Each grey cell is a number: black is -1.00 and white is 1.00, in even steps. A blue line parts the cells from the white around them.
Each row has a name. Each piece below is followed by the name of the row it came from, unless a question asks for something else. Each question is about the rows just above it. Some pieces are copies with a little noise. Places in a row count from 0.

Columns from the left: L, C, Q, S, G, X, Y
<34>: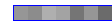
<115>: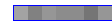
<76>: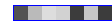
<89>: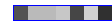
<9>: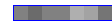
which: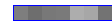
<9>
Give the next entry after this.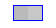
[-0.45]
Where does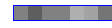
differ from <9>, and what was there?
1, [-0.16]
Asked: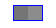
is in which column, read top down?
G

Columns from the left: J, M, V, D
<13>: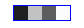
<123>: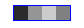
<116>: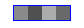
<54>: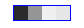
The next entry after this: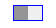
[0.80]
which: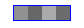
<116>
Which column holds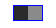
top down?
J
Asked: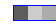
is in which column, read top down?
V
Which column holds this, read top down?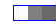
D

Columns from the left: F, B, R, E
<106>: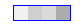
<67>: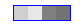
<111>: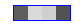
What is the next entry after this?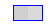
[0.35]
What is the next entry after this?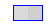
[-0.36]
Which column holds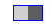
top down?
F
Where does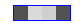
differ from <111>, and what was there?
0, [-0.27]
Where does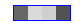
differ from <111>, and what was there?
0, [-0.27]

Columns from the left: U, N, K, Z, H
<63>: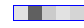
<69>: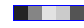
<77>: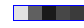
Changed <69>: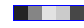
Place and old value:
4, [-0.34]
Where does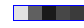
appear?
<77>
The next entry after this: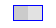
[0.67]
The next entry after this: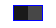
[-0.54]

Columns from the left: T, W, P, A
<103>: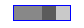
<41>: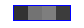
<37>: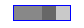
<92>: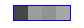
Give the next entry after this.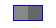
[0.58]
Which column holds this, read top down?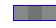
W
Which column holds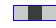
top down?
A
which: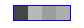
<92>
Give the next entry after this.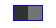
[-0.01]

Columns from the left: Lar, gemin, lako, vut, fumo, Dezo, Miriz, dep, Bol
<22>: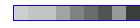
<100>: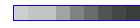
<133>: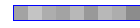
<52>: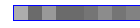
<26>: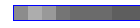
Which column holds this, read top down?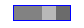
fumo
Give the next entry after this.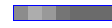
[-0.26]
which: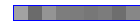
<52>

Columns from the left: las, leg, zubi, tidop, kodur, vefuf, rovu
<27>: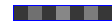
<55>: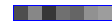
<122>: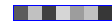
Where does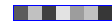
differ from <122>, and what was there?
3, [0.68]
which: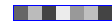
<122>
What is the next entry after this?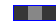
[-0.03]

